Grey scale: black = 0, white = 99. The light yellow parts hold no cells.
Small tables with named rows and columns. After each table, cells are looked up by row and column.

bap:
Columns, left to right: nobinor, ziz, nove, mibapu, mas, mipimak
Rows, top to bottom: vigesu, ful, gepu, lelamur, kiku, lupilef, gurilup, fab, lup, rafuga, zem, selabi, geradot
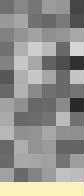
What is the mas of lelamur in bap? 41
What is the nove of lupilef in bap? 77
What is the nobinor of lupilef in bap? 34
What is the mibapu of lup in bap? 45
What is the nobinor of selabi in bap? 41
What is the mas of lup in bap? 73
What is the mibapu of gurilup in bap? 43
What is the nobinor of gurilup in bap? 40
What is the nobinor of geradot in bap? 62
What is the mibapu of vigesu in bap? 60
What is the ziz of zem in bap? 67
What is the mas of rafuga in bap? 56
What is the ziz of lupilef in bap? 68
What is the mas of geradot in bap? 75
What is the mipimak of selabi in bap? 61
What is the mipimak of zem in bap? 39
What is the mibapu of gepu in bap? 55
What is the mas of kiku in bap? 30

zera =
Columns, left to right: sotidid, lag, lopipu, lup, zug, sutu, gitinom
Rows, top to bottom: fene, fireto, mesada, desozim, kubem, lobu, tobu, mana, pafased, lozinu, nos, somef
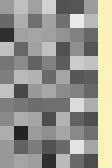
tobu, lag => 28
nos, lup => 32
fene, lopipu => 62
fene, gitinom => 60
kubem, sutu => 79
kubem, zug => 36
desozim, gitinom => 33
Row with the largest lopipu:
lobu

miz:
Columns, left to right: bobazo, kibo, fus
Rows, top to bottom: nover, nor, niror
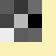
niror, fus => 38
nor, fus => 0
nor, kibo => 72
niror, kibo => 36
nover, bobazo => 35
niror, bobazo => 92
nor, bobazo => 26
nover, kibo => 21
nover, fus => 42

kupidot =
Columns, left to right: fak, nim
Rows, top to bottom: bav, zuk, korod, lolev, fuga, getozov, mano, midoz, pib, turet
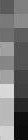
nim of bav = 49
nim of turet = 5
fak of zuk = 47
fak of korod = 43
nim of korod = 36
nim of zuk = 54
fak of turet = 81
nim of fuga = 32
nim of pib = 6
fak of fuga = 52
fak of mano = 84
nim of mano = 25
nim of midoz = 15
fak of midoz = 72
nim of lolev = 32
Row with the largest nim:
zuk

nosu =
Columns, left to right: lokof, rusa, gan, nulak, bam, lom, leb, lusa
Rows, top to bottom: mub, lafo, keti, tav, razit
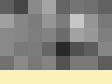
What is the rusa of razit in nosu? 53
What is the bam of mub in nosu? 39
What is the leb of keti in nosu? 59
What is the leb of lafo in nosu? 58
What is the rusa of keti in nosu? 52
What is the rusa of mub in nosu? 27
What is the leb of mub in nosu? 43
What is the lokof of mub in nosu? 37
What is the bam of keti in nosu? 42
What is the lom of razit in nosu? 47
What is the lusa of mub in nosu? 38

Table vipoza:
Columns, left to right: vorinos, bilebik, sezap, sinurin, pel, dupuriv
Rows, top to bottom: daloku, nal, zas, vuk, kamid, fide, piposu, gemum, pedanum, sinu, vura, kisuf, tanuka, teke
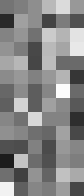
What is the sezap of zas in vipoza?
44
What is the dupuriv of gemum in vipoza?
34
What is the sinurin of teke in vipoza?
48
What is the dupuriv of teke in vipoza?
27
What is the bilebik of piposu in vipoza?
54
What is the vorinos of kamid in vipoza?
65
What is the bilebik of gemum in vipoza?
82
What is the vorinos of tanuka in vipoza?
43
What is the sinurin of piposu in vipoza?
52
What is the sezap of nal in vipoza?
55
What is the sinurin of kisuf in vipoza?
31
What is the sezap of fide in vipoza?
50
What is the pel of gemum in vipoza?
53
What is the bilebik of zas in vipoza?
58
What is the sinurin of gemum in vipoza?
62
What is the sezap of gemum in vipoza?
36

